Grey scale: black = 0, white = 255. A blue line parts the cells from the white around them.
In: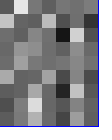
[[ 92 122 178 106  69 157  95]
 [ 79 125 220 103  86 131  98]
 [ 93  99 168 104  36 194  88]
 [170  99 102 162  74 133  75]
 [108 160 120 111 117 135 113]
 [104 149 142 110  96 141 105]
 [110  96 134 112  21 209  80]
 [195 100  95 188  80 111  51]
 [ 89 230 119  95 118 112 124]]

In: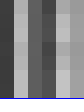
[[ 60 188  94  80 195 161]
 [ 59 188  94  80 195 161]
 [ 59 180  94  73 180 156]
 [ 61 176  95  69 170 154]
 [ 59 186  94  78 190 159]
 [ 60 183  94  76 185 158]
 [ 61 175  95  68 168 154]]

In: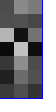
[[ 59  79  52]
 [ 32 108  81]
 [ 55 141  76]
 [ 10 192  14]
 [180  18 115]
 [ 79  81  71]
 [ 76 138 123]]

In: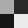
[[ 22 235]
 [171  41]]

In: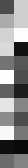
[[107 131]
 [ 14  10]
 [248 118]
 [140  76]
 [229 133]
 [ 96  28]
 [254  77]
 [115  86]
 [217  18]
 [210 253]
 [171 206]
 [ 76 207]]

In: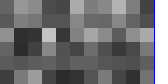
[[ 62 122 156  68  44  51  84 122  70  49 114]
 [ 91  85  93  97  83  97  96  86  83  79  95]
 [ 99  44  65 136  82  69 109  80  57  73 121]
 [144  47  52 195  54 129 165 139  92 143 170]
 [ 88 126 118  85  84 135 105 103 135  99  79]
 [100 150 139  76  70 171 125 136 179 126  67]]

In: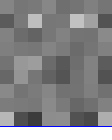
[[183  78  59 141 142  82  73 174]
 [124 122 120 138 122 103 112 129]
 [137 116 123 134 114 115 127 113]
 [103 149 118  98  84 114 129  82]
 [115 152 157 107  88 110 130  92]
 [127 121 119 132 123 107 117 129]
 [130 108  99 119 130 116 115 138]
 [ 91 121 190 119 120 194 161  83]
 [133 118 121 135 111 116 128 117]]
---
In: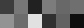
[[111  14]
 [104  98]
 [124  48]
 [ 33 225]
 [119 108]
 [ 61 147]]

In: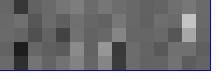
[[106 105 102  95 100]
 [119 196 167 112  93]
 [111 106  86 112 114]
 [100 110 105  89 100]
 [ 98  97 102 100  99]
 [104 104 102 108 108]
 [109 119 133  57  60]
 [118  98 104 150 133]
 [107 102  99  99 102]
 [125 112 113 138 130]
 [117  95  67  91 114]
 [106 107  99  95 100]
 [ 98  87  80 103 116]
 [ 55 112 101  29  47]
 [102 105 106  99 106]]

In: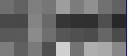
[[ 98  40  75 136]
 [113  79 102 169]
 [144  48  76 174]
 [124  49  80 115]
 [157  54  86 207]
 [118 105 111  79]
 [127 132 139 122]
 [ 98  72  90  96]
 [111  73  89 125]]

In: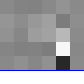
[[138 142 139 136 138]
 [147 124 184 247  40]
 [137 160 162 125 145]
 [130 152 157 130 135]
 [131 141 135 129 144]
 [137 149 146 133 137]]

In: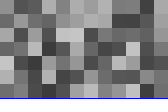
[[169 160 150 120  82 115 111]
 [ 65  87  97  79  71 137  62]
 [125  67 109 195 156  85 192]
 [123  68 104  79 185  87 149]
 [178 168 120  70 102 108 130]
 [157 175  76 102  75 149 186]
 [173 158 197 170 150  82 161]
 [130 144 194  86 115  69  81]
 [174 101  80  60 154 178  59]
 [ 91 111 156 185  59  72  75]
 [ 83 152  78 114  76 116 126]
 [144 107 167 102 197 177 110]]

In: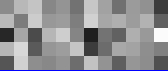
[[ 60  96 251 128  80]
 [145 178 153 142 141]
 [155 156 175 163 150]
 [112 175  97 168  94]
 [162 167 115 108 147]
 [199 209  31  60 194]
 [114 126 133 197 109]
 [148 156 206 157 147]
 [135 152 182 150 136]
 [196 204  75  90 142]
 [184 124 166 216 209]
 [139 185  39 182  85]]

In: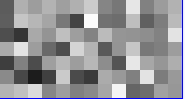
[[178 186 227 157 174 153 151]
 [156 125 130 127 150 124 161]
 [129  96 142 120 167 227 109]
 [230 190 147 198 231 128 101]
 [119 109 149 148  84 153 244]
 [133 113 187  89 141 171 166]
 [203 251 131 179 183  58 137]
 [176  67 158 212 157  75 128]
 [159 120 191  77 184 202 158]
 [179 165 148 105 159  64 134]
 [157 182 169 157  76  28 219]
 [176 197  53 227 129  72 192]
 [ 92  94  78 170  62 138 179]]
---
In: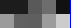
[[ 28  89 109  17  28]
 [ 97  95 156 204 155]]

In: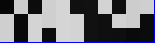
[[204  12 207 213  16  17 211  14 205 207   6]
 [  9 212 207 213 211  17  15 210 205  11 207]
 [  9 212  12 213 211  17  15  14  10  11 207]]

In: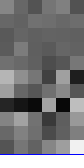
[[103  83 117 128  82 134]
 [ 98 113 110 104 109 103]
 [101  96  99  98  96  89]
 [124  95  90 102  98  91]
 [105  96  77  86 119 112]
 [143 118  65 160  30 181]
 [102  86 112 137  85 159]
 [ 21  10 163   8 190  37]
 [162 114  57  94 153 132]
 [129 111  75  96 127 104]
 [118  98 134 158 241  84]]

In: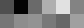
[[  3 106 175 225 131  79]
 [141 147 121 103 160 118]]

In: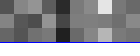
[[134 148  92  42 122 138 229 120 105  83]
 [ 87  77 148  70 126 127 124 111 137 132]
 [ 84 113 121  32 106 134 182 122 115 102]]

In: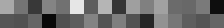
[[116  56 132 113 230  93 181  53 159 128 161 107 104 122  14 169]
 [ 81 101   9  80  93 131  83 127  82  38 146 119  94  84 101  85]]

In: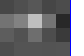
[[ 79  87  70  76  71]
 [130 191 116  40 115]
 [ 82 110  77  58  93]
 [ 84  84  83  84  77]]

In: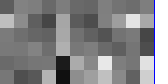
[[130 126 105 125 105 102 127 115 109 126  93]
 [140  95  70 166  91  77 128 158 228 168 190]
 [111 102  98 168 113  97  83 115 122  70 123]
 [120 131 110 176 120 126 106  95 117  77 121]
 [112 118 119  27 171 136 232 126 118 225 106]
 [ 79  88 179  16 142 159 192 137  97 207 119]]
